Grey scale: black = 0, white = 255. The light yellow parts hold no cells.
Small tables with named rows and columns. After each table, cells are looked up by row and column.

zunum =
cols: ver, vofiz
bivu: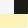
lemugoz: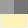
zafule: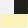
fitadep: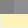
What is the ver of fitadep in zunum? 131
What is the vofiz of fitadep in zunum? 142
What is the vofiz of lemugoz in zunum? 116
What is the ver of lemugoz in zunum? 157
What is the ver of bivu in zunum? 245
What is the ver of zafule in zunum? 241
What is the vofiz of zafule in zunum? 32
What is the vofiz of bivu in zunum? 28
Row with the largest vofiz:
fitadep

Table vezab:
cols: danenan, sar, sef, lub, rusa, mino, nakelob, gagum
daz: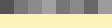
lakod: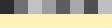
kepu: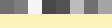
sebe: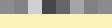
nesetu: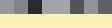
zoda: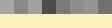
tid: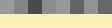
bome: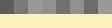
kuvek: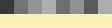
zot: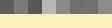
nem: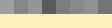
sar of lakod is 112
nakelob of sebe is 129
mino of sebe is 166
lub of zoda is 77
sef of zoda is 160
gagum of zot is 140
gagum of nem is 116
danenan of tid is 154
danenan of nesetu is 152
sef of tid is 74
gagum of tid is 102
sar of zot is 121
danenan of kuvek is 58
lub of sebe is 71
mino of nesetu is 84
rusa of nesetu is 164
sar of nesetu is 133
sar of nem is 135
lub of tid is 141

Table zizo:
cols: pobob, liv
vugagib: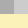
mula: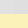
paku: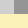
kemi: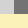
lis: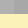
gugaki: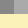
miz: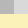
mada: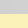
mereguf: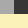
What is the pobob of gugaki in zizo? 135
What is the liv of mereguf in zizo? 54
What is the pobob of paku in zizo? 207
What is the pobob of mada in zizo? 208
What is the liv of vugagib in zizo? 204
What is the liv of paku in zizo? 149
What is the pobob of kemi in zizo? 211
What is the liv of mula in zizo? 223
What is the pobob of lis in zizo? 176
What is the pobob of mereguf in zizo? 169
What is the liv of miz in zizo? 217
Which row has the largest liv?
mula

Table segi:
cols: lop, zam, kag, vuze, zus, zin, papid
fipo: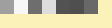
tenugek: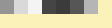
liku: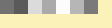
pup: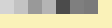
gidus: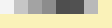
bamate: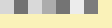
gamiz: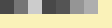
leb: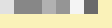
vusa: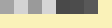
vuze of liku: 170
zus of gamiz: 84
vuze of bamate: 172
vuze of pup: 180
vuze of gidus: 140
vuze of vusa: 213
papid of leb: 106
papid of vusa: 88

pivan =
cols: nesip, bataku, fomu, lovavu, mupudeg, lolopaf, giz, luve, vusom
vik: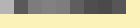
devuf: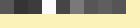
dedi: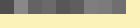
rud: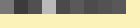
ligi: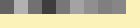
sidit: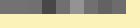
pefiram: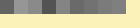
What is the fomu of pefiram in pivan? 138
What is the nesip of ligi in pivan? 98
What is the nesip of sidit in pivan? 114
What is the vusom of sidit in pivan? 108
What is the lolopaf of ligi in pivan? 163
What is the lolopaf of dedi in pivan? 94
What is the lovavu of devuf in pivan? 250
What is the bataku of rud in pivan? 59
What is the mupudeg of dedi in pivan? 87
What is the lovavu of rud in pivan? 185
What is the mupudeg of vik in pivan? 125
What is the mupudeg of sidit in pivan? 112
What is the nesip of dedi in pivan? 78
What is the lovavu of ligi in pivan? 61
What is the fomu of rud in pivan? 80
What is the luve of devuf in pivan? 94
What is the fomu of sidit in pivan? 112
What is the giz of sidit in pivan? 112
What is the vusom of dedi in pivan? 111
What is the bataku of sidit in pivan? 114
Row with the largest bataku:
ligi

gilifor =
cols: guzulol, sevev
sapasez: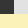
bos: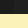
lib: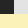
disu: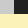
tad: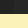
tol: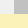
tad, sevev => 39
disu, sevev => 33
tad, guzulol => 35
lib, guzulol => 37
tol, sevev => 193
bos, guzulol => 28

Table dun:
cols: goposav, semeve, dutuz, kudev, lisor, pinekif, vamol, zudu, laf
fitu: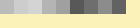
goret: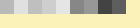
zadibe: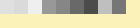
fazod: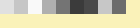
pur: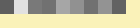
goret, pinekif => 135
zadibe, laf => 118
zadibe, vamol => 75
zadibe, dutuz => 239
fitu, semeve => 205
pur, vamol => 113
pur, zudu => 147
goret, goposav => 185
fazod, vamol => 73
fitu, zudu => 140
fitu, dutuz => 212
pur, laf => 98
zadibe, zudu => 191

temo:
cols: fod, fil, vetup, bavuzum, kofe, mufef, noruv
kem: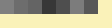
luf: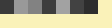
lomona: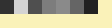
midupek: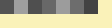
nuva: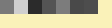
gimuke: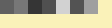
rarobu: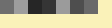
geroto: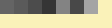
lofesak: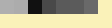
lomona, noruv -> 33
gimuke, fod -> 96
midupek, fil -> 159
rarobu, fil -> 157
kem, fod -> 127
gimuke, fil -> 119
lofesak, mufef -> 91

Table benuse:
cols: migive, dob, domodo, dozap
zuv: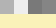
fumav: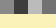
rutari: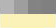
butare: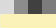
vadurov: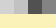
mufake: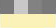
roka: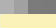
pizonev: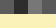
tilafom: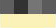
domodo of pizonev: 119
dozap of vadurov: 131
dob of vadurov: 194
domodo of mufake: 130
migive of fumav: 137
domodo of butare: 64
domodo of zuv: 121
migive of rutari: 181
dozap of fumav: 114
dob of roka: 161
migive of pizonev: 92
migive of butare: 218
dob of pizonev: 45
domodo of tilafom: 117
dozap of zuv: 133
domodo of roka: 123
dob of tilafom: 50
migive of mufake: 120

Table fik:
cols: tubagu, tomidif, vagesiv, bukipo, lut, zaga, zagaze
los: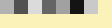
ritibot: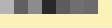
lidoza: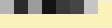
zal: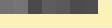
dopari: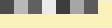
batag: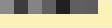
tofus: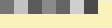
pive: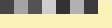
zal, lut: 90
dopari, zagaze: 91
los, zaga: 20
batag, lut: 32
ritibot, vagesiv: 140
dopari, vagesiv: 96
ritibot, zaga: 111
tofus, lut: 101
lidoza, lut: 58
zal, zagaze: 78
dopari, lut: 61
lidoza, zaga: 69
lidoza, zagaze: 197
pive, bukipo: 205
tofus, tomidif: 194
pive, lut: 50
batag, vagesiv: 132

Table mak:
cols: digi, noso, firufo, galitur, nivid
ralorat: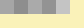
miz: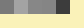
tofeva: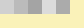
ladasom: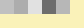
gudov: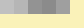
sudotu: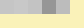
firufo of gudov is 147
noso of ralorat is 142
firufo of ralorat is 170
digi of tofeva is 208
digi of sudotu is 197
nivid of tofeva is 171
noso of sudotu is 200
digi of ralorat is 166
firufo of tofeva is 164
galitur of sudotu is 150
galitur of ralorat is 147
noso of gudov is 182
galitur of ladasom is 109
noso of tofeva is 187
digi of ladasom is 192
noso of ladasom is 173
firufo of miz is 135
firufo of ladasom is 225
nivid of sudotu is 188
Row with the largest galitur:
tofeva

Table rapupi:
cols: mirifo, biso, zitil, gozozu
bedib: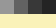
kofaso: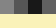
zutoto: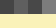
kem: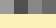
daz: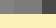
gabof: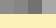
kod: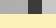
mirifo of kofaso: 132
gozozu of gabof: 168
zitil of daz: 124
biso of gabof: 134
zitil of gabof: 114
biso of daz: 124
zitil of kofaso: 24
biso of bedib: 98

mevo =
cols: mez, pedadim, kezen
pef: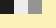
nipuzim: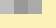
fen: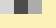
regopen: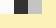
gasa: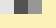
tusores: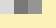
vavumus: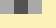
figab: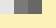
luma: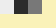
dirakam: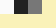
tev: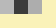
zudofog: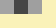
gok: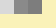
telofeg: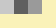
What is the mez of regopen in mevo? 250
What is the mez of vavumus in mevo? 171
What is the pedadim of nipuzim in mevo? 153
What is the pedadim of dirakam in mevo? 33
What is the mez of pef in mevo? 29
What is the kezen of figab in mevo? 103
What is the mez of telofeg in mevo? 200
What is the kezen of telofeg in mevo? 154
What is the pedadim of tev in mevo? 59
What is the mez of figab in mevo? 229
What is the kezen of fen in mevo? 172
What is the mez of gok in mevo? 217
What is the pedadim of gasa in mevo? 83
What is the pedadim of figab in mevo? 122
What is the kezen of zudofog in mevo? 159
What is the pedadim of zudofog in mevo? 70

